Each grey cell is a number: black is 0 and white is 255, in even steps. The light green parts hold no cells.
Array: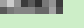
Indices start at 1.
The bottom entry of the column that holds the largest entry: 120
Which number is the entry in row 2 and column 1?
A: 89
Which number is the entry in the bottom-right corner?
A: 76

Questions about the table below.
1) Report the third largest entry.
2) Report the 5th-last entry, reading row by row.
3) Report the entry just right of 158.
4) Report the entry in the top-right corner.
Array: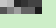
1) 158
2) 127
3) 99
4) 67
